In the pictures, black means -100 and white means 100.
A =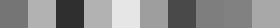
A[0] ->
-8
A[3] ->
40
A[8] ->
1

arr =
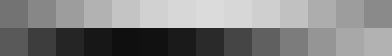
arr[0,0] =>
-10
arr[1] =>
[-30, -52, -71, -82, -88, -87, -80, -67, -46, -25, -3, 17, 32, 40]
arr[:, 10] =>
[51, -3]
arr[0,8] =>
69
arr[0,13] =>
8
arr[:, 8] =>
[69, -46]
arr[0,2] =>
23
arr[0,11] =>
36

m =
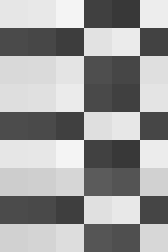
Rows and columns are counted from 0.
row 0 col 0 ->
80
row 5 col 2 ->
91
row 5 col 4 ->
-56
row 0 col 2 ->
91
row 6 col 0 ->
61
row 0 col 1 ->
82
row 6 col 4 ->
-34
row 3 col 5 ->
79
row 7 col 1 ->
-43
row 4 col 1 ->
-42
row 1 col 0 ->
-42
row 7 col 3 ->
76
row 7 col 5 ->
-46
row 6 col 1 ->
62
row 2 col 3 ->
-39

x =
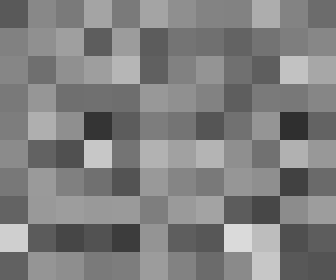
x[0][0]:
-30
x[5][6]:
26
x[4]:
[-2, 37, 12, -59, -28, -2, -9, -33, -11, 17, -63, -22]
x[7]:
[-22, 20, 23, 20, 21, -1, 21, 28, -28, -44, 10, 23]
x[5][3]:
56
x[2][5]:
-25
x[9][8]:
8
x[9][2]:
11
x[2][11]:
31
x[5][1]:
-23
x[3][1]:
18
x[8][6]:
-26
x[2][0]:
5
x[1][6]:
-9
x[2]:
[5, -13, 13, 24, 43, -25, 1, 16, -12, -26, 52, 31]
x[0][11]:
-15
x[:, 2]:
[-4, 25, 13, -13, 12, -37, 0, 23, -45, 11]
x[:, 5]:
[29, -28, -25, 19, -2, 40, 20, -1, 16, 22]
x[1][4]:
22
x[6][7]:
-5
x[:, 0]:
[-30, 1, 5, -5, -2, 9, -6, -22, 62, -24]
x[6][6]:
4
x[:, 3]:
[29, -27, 24, -12, -59, 56, -12, 20, -36, -4]
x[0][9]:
36
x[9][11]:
-34
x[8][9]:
48

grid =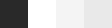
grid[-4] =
-68
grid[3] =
83
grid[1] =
100

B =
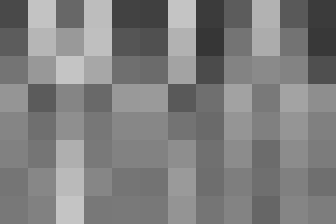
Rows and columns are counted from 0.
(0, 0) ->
-43
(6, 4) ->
-8
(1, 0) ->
-28
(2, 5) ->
-16
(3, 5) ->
21
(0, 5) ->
-50
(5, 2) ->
37
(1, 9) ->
35
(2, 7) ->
-41
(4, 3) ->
-7
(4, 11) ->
0
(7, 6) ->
16
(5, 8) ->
10
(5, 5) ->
2
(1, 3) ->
50
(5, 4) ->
2
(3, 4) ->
20
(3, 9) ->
-5
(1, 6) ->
40
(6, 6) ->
21
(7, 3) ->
-6
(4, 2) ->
12
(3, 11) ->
11
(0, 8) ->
-28
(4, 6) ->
-10
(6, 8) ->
-1
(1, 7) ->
-58
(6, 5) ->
-10

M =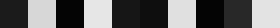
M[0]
-79
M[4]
-83
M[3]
80

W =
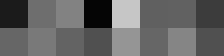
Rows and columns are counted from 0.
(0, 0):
-79
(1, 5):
-20
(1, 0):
-20
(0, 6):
-24
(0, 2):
2

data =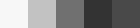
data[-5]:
94
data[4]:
-43
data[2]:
-12

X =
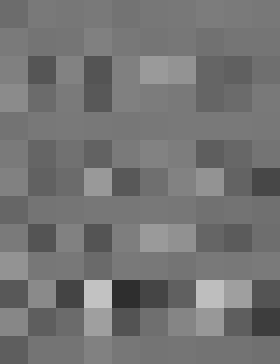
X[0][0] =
-15
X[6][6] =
2
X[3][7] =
-21
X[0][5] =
-7
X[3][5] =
-3
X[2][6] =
15
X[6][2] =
-16
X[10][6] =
-25
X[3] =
[9, -16, -4, -31, 0, -3, -5, -21, -16, -5]
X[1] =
[-4, -9, -8, 0, -6, -8, -7, -11, -8, -8]
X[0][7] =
-3
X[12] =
[-26, -9, -9, 1, -7, -9, -8, -10, -10, -12]
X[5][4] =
-4
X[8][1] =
-34
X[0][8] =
-4
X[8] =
[-4, -34, 1, -34, -1, 21, 14, -21, -29, -14]
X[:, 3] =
[-5, 0, -34, -31, -6, -23, 20, -7, -34, -17, 52, 25, 1]
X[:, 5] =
[-7, -8, 21, -3, -6, 2, -13, -6, 21, -6, -46, -13, -9]
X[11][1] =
-26
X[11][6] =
4
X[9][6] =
-9
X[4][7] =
-5
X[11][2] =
-16
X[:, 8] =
[-4, -8, -25, -16, -5, -19, -22, -10, -29, -6, 25, -26, -10]
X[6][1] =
-24
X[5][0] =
-4

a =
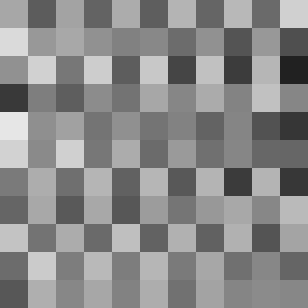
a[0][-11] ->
31
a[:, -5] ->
[41, -15, -46, 5, 2, 21, -31, -8, 39, -4, -11]
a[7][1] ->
32
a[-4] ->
[-21, 32, -30, 32, -32, 22, -8, 19, 32, 6, 46]
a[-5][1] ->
36
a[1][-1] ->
-38
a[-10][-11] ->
71
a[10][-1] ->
6
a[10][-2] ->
9
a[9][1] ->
59
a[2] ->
[14, 64, -7, 61, -27, 57, -46, 51, -53, 43, -74]
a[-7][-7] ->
13
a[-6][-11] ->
65
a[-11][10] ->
63
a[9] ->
[-15, 59, -2, 45, -2, 43, -4, 31, -12, 6, -21]
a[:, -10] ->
[-28, 19, 64, -1, 12, 8, 36, 32, -10, 59, 37]
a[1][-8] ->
14
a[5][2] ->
63
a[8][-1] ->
29
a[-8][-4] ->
34
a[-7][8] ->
4
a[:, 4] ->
[35, 1, -27, -10, 13, 35, -24, -32, 50, -2, 2]
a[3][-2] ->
51
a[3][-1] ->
5
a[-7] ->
[80, 12, 26, -9, 13, -9, 2, -22, 4, -36, -58]
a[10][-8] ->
31
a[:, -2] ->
[-17, 19, 43, 51, -36, -19, 41, 6, -34, 6, 9]
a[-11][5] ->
-26
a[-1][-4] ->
28
